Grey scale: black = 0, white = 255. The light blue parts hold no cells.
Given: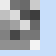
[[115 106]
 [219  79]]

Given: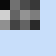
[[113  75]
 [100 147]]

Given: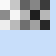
[[199  98]
 [245 183]]

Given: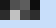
[[ 80  93]
 [193  70]]

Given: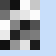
[[ 17 251]
 [210 230]]

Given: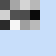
[[166 212]
 [ 81  76]]

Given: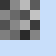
[[137 186]
 [105  79]]
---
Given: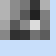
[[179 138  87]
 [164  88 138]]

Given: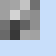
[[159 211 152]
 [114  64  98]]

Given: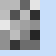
[[190  81 188]
 [231 175 161]]

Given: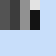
[[ 83  60 145]
 [ 83  60 145]]

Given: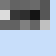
[[220  54  46]
 [100  98 128]]

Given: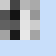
[[ 81  19 226]
 [ 97  88 227]]

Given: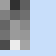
[[127  99 111]
 [101 155 136]]
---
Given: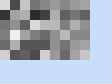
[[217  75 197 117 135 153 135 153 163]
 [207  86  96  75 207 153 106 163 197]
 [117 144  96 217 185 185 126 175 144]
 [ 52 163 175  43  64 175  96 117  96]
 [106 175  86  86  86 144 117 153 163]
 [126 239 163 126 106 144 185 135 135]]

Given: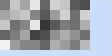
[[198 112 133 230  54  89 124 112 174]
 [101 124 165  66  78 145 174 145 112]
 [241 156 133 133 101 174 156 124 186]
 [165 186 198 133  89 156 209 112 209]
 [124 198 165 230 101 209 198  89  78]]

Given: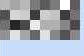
[[114  38  73 233 176 176 135  73]
 [185 165 185 123  92 123 254  92]
 [ 82 214 205  61 205 195  61 114]
 [145 224 165 103 224 135  82 135]]

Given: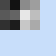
[[ 70  18 139 158]
 [ 48  28 199 170]
 [ 89 100 231 190]]

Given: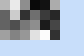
[[ 99  79 120 142  27  70]
 [160 131 151 225 252  49]
 [ 99 204  49 111  59  39]
 [184 234 142   9  18 172]]

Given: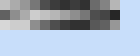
[[ 97 142 171 205 193 182 162 142 119  78  69  38]
 [193 171 151 119  78  60  49  60  49 107 131 182]
 [215 205 205 142 107  78  60  49  49  88  97 151]]

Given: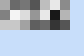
[[171 106 118  85 190 232 139]
 [200 200 162  95 106  53  85]
 [129 244 220 150 232  24 181]]
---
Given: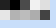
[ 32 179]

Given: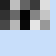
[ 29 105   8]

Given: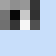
[162   7 246]

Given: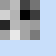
[153 180 166 122]

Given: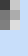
[ 59 172]

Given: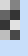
[215  52]

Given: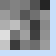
[120 131 139  63 155]

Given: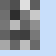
[101  45  99 120]
